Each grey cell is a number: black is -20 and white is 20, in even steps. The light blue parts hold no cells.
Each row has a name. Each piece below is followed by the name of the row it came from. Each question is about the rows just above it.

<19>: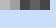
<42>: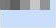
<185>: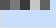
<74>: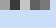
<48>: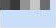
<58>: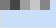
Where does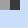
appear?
<74>
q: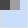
<58>
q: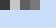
<74>
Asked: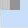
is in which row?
<42>
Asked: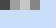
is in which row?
<58>
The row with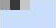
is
<74>

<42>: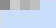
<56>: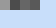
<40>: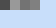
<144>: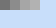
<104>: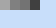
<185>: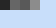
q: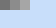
<144>
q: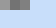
<40>
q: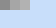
<144>

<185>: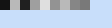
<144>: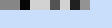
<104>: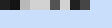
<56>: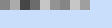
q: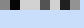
<144>
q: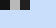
<185>
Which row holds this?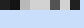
<104>
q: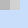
<104>
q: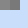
<185>
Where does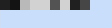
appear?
<104>

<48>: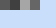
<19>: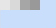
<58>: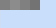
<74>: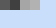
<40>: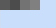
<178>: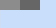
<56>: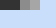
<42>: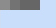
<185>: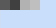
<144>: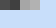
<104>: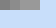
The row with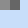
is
<178>
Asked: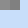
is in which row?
<58>

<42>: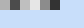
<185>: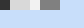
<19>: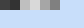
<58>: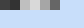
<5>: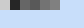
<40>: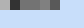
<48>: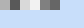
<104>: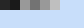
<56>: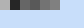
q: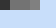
<40>
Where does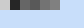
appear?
<5>
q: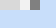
<185>
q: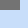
<40>
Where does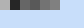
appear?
<56>
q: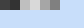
<19>

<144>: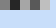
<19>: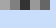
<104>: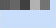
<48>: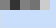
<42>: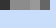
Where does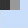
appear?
<19>
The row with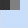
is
<48>

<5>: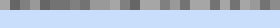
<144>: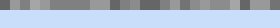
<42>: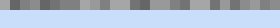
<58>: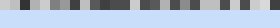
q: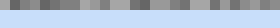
<42>
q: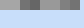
<42>
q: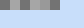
<5>
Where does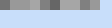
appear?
<5>
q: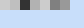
<58>

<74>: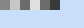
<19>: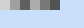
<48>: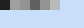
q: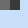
<74>
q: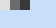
<74>
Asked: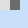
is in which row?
<74>

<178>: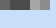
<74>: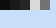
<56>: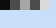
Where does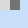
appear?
<74>
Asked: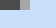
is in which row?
<178>

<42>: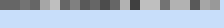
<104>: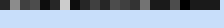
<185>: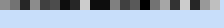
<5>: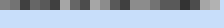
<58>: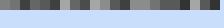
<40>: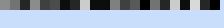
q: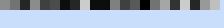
<185>
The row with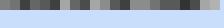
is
<5>

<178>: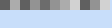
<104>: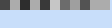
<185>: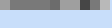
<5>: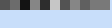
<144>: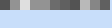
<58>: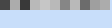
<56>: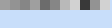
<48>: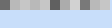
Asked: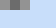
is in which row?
<178>
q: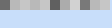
<48>
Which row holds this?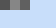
<5>
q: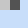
<5>

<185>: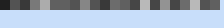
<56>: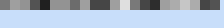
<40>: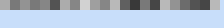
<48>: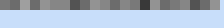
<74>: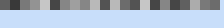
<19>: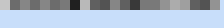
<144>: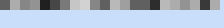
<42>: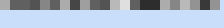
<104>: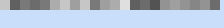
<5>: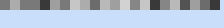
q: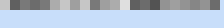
<104>
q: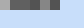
<185>

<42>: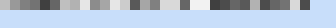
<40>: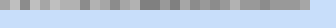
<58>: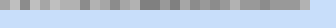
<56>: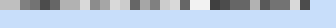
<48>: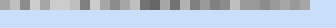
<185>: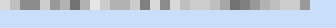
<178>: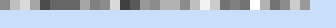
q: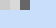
<56>
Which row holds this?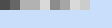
<56>

